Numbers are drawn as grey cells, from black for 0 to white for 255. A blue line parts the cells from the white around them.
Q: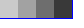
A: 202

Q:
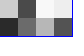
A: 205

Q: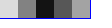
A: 220

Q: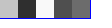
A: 196

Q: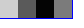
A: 207

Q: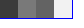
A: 59

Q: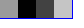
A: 155

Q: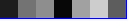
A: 29

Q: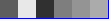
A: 93
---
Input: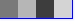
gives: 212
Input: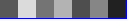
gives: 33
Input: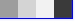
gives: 58
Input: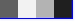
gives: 31
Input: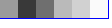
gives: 250
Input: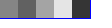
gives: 53
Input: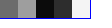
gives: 244
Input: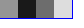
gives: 221
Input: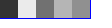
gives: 144
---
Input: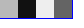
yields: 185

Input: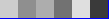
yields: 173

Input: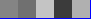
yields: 112

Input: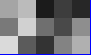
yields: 91

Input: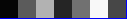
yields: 37

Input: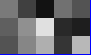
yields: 134

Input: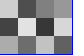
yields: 172

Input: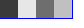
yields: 58
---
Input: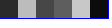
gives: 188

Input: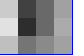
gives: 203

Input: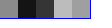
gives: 159

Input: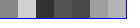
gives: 180

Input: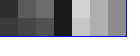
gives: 199

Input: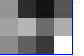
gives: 181

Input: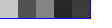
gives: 132
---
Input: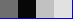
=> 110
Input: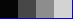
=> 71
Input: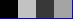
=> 56
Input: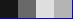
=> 105
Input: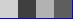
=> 94
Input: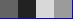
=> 99
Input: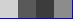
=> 89
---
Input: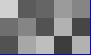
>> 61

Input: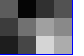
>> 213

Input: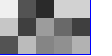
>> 144

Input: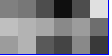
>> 137

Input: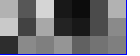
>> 115

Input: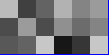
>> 54

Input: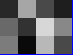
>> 184

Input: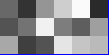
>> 197

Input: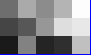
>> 47

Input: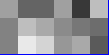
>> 169
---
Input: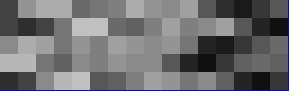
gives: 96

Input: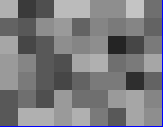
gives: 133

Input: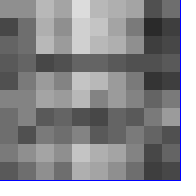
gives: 100

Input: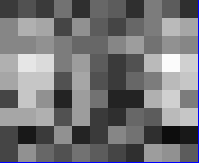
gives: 24

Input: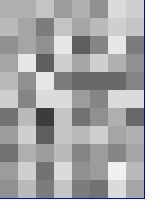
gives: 186

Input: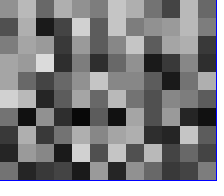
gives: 68

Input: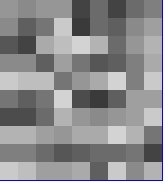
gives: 67
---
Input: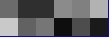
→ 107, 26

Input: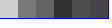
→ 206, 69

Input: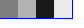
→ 126, 233

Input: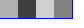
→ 176, 130

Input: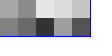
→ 168, 84

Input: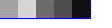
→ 163, 16

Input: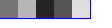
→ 116, 223

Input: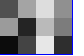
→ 80, 46

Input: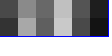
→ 73, 19
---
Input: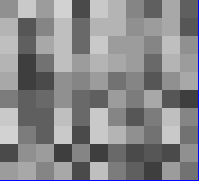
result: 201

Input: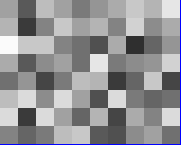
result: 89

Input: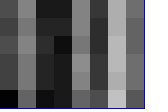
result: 131

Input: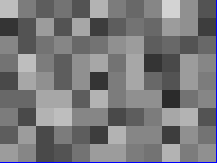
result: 124

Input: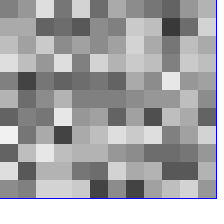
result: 151

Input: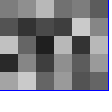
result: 143

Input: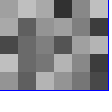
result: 191

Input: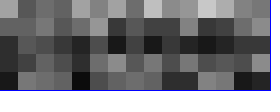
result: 87
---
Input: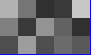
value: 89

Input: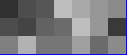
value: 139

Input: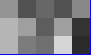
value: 43

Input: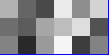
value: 131

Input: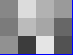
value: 82

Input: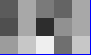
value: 199
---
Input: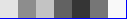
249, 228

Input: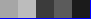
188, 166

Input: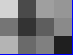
211, 180

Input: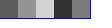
210, 148

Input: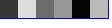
220, 186

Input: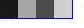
207, 166

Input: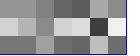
240, 221

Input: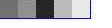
233, 187
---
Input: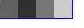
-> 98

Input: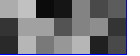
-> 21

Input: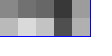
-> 79

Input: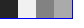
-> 130

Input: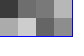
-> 101

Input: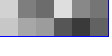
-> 86

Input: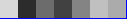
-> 65

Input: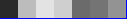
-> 107
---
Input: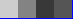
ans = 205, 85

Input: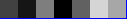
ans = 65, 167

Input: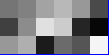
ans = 117, 245

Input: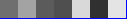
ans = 111, 228

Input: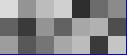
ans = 219, 197

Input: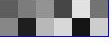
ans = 93, 205

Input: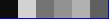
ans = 13, 96

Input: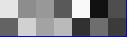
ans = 229, 59
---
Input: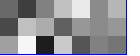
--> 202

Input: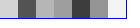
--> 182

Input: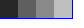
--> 95

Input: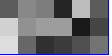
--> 188

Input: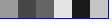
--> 153

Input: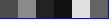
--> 99

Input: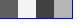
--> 95
